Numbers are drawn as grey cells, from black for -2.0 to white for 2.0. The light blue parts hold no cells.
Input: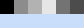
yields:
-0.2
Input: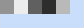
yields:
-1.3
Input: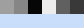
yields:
-0.5
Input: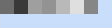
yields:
1.5
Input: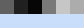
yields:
1.1
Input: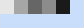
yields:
0.2
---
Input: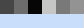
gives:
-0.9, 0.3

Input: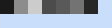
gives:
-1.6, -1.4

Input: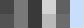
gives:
-0.9, -0.3

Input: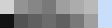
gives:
1.3, 0.5

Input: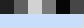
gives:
-1.5, -0.9

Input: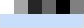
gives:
2.0, 0.0
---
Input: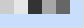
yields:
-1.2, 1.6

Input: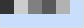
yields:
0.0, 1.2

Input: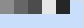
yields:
-0.8, 1.6

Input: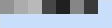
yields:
-0.9, 0.9

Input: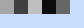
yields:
1.0, 1.0

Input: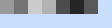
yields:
0.8, 1.2

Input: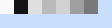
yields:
0.9, 1.9

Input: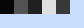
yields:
-1.5, 1.5

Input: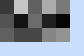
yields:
-0.3, 1.1
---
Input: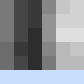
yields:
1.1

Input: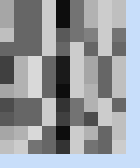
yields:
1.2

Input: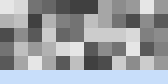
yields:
1.6

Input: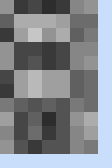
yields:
0.1

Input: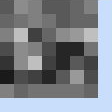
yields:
-0.4
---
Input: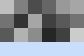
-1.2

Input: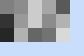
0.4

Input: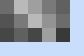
-0.1

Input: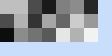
0.8

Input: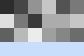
-0.1

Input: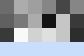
-0.1
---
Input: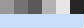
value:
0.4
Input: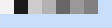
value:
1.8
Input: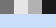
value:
-0.2
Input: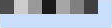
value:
-0.8
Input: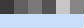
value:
-1.1
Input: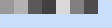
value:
0.4
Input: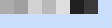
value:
0.7
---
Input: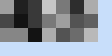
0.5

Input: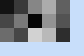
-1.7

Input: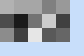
0.8

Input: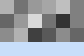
0.8

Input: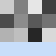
1.2

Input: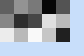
-0.5
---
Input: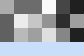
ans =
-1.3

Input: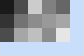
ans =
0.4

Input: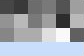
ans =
-1.3

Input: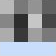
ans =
1.1

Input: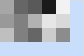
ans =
1.6

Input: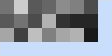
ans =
-1.4

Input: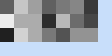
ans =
-0.3

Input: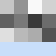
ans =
-1.1
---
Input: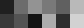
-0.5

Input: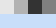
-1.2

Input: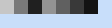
-1.1

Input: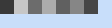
0.1

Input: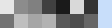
1.4

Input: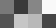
0.1

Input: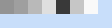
1.1

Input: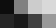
1.2

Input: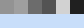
1.3

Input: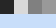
0.0
